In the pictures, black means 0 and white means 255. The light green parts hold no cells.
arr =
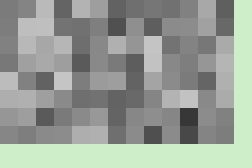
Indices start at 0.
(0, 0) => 123
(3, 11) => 150
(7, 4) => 174
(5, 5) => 114
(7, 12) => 125
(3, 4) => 90
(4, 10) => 123
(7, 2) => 138
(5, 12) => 171
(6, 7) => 135
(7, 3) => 140
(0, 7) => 111
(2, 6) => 176
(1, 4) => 113
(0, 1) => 132
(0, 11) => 168
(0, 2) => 186
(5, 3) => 138
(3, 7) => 93
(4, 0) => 188
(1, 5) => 127
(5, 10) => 194
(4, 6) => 158
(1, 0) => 125
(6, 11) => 140
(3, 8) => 194
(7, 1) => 126
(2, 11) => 119
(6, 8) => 142
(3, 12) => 181

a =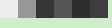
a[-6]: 236
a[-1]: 62
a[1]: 152

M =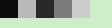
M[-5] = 12
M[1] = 185
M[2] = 41

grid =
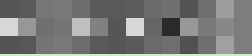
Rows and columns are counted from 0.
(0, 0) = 86
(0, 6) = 89
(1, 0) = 215
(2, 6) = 86
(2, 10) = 81
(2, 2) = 117
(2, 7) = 91
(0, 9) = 112
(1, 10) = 152
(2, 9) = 111
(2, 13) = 125
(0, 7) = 92
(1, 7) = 215
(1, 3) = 117

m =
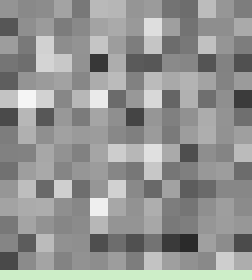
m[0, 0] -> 148
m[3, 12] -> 130
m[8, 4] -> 129
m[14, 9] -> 159
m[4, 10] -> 179
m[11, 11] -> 143
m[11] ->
[163, 171, 173, 143, 135, 239, 167, 146, 174, 125, 117, 143, 158, 139]
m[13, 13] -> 75
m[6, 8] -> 150
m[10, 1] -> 190
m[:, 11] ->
[188, 142, 193, 84, 163, 111, 172, 174, 142, 152, 106, 143, 150, 160, 137]
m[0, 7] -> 149
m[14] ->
[73, 139, 164, 131, 146, 141, 157, 125, 195, 159, 145, 137, 206, 173]
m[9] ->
[113, 158, 169, 133, 150, 156, 134, 119, 199, 118, 127, 152, 157, 108]
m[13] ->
[133, 92, 187, 145, 143, 78, 109, 80, 115, 58, 42, 160, 140, 75]
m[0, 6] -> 182
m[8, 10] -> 78
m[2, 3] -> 141
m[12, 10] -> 126
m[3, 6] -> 173
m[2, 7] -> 125
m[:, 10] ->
[109, 115, 120, 134, 179, 177, 145, 157, 78, 127, 93, 117, 126, 42, 145]
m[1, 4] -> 137
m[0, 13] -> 125
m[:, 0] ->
[148, 86, 157, 117, 94, 195, 74, 125, 129, 113, 150, 163, 120, 133, 73]
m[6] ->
[74, 183, 87, 152, 123, 165, 143, 68, 150, 128, 145, 172, 147, 111]
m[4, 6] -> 187
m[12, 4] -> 139
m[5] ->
[195, 245, 210, 135, 183, 234, 107, 152, 216, 101, 177, 111, 143, 59]
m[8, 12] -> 132
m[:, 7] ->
[149, 153, 125, 90, 129, 152, 68, 127, 183, 119, 137, 146, 148, 80, 125]
